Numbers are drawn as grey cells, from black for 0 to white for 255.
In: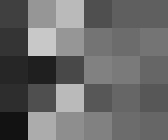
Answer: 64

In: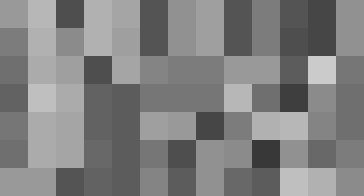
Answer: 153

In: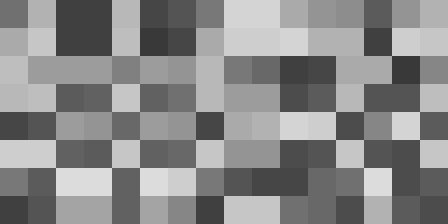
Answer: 112

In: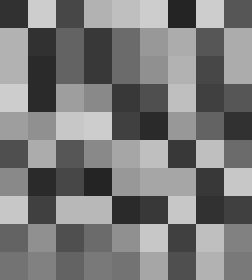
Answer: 49

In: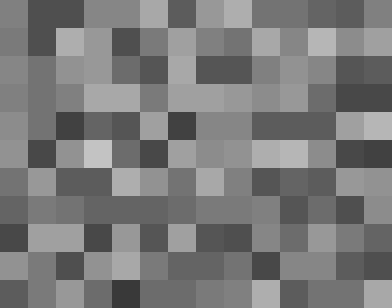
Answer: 128

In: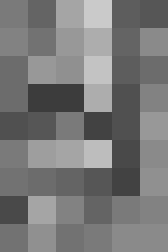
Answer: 122

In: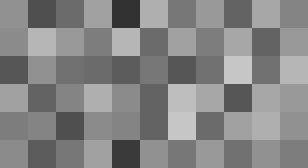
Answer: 145
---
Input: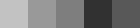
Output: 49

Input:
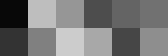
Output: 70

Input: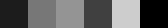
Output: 205

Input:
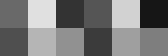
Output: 159

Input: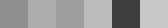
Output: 62

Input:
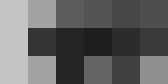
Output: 65
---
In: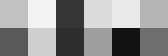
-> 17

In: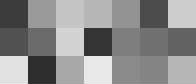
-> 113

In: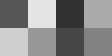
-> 71

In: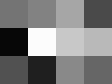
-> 200

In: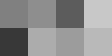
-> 156

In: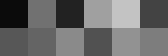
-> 146

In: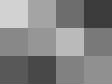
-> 186

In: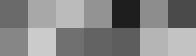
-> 181
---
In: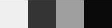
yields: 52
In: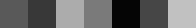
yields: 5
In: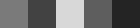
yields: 216
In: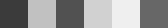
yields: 209
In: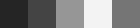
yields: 150
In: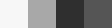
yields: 168
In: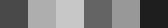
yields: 100
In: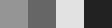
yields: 102
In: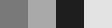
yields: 169
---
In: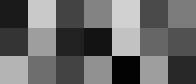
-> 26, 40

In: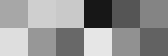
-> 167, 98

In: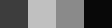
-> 61, 8

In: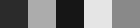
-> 43, 137

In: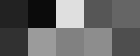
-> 34, 78

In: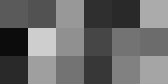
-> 90, 165

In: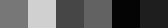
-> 119, 30
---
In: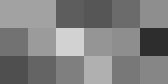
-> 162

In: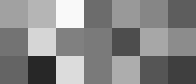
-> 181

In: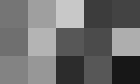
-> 159

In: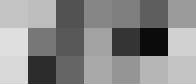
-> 189

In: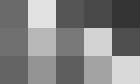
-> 225

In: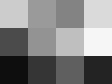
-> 154
